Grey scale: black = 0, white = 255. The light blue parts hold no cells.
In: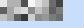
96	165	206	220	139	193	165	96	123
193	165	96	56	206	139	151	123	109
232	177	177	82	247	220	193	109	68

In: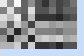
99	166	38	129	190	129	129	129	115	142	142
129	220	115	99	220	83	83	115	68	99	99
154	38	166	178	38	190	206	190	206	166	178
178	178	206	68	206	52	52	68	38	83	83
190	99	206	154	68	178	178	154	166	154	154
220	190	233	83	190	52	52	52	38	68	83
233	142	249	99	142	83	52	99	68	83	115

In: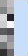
49	106
92	78
119	162
133	177
162	189
189	147
205	247
217	36

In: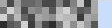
46	88	102	209	60	142	73	46	117	197	142	197	156	88
117	209	168	73	142	130	156	88	184	209	142	88	102	168
168	73	156	102	102	117	73	73	130	73	130	197	60	168
209	117	184	102	73	168	156	142	197	184	184	60	168	156

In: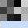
59	103	197	171
130	34	20	185
144	75	6	209

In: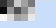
10	149	80	137	202
49	94	202	161	121
246	217	161	173	231

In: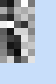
49	22	144	254	120
77	36	157	199	144
93	22	212	212	132
105	64	49	227	172
120	22	36	187	199
132	64	8	227	157
157	212	64	120	227
172	93	187	172	199
240	254	93	49	172

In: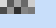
75	148	46	133	121
217	91	164	105	205

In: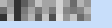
50	195	50	134	180	93	195	77	222	149	195	108	149
108	164	50	121	164	121	164	121	210	134	121	134	180
180	149	50	93	134	195	164	164	210	164	108	180	149
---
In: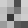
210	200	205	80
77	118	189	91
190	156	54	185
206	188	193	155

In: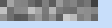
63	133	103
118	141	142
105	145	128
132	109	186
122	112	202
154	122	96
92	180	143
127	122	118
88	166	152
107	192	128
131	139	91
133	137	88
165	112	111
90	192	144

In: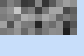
144	94	104	84	107
158	73	123	49	29
134	166	102	140	138
90	166	151	109	141
52	117	168	126	122
135	62	134	36	96
63	126	160	121	136
56	108	173	124	104
109	198	118	158	148
128	146	135	82	129
96	131	123	161	120

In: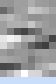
147	163	147	148	154	70	121	153	152	198	148
155	181	151	156	152	123	62	159	154	178	167
157	193	144	167	116	140	74	157	145	165	213
173	200	145	198	99	182	101	143	122	132	215
158	162	159	173	68	178	144	152	151	138	254
159	158	170	177	84	233	161	151	157	91	215
149	133	187	175	124	244	186	143	162	75	182
151	106	178	159	157	230	218	155	167	72	158

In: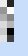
37	252	133	182	6	66
236	149	175	218	200	226

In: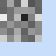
103	99	220	139	139	191
85	150	131	97	151	101
211	154	34	133	97	111
96	154	186	124	168	184
166	115	115	150	113	142
103	99	236	119	142	206

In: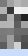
171	236	33	163	105	83	76
184	241	81	94	107	100	209
162	55	176	181	125	158	158
122	180	93	180	122	119	93
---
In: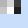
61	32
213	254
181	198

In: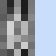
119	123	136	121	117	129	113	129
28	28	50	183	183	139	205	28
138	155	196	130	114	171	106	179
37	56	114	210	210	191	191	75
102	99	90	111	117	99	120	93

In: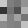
147	177	117	193
116	81	161	127
127	116	130	131
201	51	192	140

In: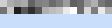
102	175
119	233
176	125
153	215
106	108
96	255
156	234
124	196
107	188
133	175
128	85
99	47
170	86
160	30
172	202
207	115

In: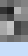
130	144	137	88	92	127
119	182	138	66	70	114
97	31	71	196	189	106
119	50	98	170	167	124

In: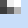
255	181
239	97
80	58

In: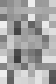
208	168	210	168	222	187	194	183	223	146	90	83
155	166	157	233	208	117	142	192	223	143	207	193
153	171	150	137	102	163	167	100	113	139	223	226
238	177	232	99	142	171	157	119	136	182	168	202
140	174	128	181	157	158	180	141	171	114	221	212
163	171	155	90	67	170	160	75	62	156	202	214
144	153	146	161	156	200	205	170	155	173	106	97
131	175	114	239	213	126	160	195	235	133	238	219

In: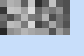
79	80	92	82	119
90	145	116	116	156
194	120	78	168	83
88	139	180	99	158
47	103	115	68	158
199	221	124	216	167
96	160	184	123	181
169	191	125	181	155
178	196	80	189	142
137	54	112	91	38
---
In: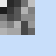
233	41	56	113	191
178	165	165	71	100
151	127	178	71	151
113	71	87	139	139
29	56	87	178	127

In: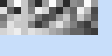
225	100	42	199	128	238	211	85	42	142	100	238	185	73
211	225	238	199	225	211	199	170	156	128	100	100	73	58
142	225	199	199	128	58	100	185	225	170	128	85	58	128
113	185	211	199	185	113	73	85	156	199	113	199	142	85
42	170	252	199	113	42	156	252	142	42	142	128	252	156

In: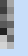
211	181
195	101
116	166
89	101
75	166
61	141
33	154

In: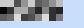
204	204	80	147	204	94	109	147	188
94	109	220	64	80	135	220	50	121
8	50	172	172	94	37	135	50	37

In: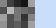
160	80	117	51	132
147	80	93	65	160
132	65	37	21	160
80	185	117	105	93

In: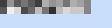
90	239	215	74	105	188	117	49	188	215	201	201	133
62	148	90	117	90	62	174	148	161	117	174	161	133
